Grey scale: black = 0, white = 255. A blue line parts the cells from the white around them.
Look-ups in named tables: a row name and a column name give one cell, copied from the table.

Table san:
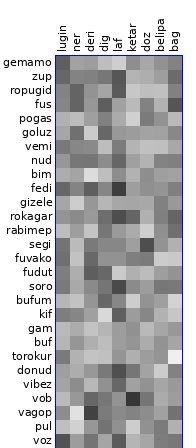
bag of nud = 128
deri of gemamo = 157
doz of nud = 179
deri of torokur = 195
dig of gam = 181
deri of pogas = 159

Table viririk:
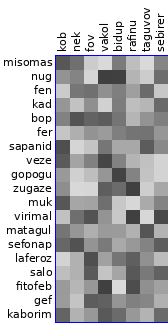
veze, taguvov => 193
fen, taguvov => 106
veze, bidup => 130
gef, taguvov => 134
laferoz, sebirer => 188
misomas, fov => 204
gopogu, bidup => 67
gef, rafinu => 128
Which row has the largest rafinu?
muk

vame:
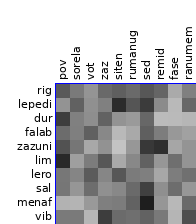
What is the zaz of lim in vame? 87
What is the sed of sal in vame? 64
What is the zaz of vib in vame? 61
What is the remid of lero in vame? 167
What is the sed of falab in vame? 95
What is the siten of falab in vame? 185
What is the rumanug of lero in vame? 123
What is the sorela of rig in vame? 122
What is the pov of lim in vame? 41
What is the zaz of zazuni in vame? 146
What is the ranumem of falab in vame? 161
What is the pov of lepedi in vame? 147
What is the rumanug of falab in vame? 169
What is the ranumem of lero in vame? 112
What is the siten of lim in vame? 169
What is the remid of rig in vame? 101
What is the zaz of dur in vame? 98

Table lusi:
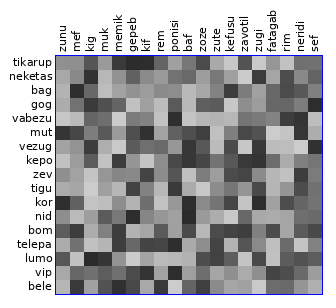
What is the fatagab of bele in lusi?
108
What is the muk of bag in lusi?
189
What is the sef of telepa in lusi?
129
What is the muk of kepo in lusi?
194
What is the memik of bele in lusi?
48
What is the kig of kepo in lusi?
92
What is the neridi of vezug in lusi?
204
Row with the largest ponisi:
bele

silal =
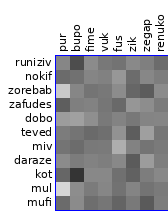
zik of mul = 132
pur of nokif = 107
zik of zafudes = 150
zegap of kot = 125
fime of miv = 121
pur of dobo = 156
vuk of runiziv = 120
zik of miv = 130
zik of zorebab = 102

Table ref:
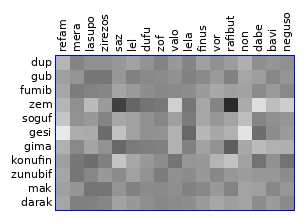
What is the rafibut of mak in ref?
131
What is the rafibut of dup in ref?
157
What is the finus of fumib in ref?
155
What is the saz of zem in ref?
64
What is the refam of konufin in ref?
159
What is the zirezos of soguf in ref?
131
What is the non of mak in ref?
164
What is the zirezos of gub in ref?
118
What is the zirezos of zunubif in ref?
153
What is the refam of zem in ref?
181
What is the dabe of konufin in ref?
114
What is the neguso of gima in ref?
175
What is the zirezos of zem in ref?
155
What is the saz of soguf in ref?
167
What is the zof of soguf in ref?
135
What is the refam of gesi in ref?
233

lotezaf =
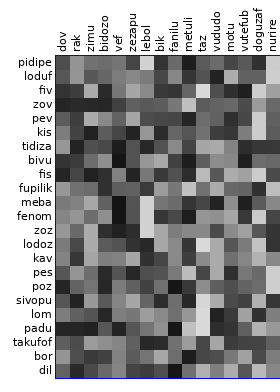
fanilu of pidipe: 106
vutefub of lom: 161
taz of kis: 113
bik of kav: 70
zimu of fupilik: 108
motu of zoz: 138
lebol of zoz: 210
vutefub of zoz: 160
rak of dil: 41
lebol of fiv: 137
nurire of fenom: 69
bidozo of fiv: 42
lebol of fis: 120
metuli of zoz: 136
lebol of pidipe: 210
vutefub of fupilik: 100
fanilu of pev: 70
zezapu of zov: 96

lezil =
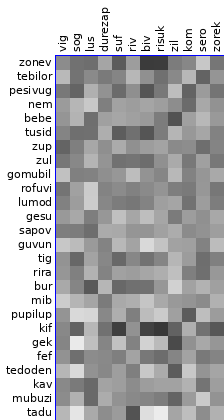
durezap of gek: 133
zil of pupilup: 160
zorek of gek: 150
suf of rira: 161
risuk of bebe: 124
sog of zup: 127
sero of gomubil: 150
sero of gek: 168
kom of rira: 127
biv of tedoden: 200

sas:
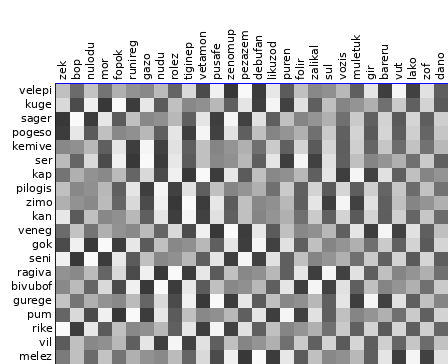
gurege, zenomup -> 60
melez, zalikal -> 192
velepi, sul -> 144
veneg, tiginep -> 75
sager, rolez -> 184
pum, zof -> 96
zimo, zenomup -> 91
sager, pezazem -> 65
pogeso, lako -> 207
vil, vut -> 101
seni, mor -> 60
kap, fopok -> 187
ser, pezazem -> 184
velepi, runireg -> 146
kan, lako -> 101

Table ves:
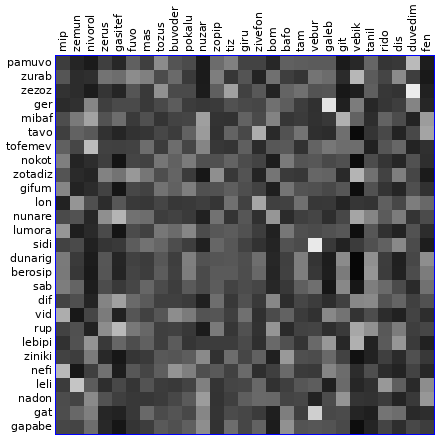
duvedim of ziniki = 80
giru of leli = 71
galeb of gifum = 72
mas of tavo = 53
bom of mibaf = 131
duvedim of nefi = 67
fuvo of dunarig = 65
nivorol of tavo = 89
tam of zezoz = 112
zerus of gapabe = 40
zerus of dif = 132
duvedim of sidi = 75
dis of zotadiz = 127
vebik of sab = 23
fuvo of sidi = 92
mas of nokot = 66
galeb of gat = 72
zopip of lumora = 87

